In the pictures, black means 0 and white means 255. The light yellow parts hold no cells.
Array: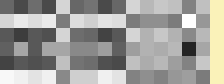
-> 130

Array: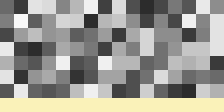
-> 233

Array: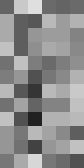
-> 100

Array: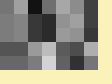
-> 140

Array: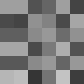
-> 159

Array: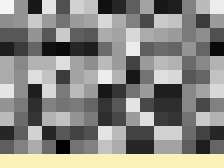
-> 186
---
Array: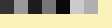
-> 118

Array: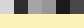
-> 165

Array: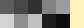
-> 142

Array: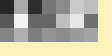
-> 147

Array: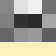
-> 102

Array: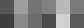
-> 109

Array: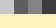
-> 200

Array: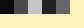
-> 74

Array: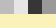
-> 188

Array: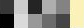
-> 218
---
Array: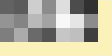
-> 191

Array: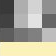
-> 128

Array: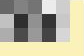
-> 68

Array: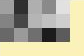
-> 28

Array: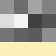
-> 91

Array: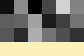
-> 79

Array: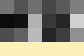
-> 62
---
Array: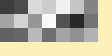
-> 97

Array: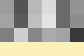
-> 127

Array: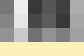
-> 146

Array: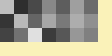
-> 67

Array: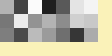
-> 126

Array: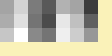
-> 198

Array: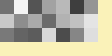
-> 121

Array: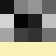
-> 164
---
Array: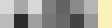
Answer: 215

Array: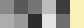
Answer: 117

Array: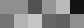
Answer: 82

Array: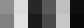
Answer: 39

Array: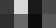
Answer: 26

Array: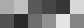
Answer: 89

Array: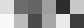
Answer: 101
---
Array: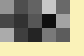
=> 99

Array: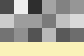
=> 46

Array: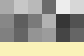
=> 185

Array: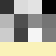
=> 227

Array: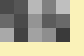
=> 184

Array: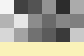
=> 83

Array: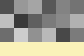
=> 165

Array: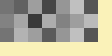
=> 158

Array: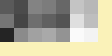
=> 131

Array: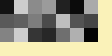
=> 139
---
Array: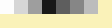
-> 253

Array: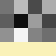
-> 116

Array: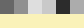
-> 103

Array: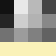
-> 18

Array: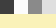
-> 62

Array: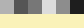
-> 178

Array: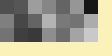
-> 79

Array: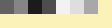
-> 97

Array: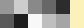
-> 151

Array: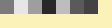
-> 123
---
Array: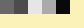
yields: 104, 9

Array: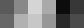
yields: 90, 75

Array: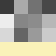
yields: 58, 203

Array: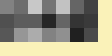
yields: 130, 74

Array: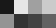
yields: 24, 98

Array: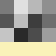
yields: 122, 157

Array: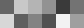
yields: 101, 159

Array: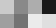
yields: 202, 223
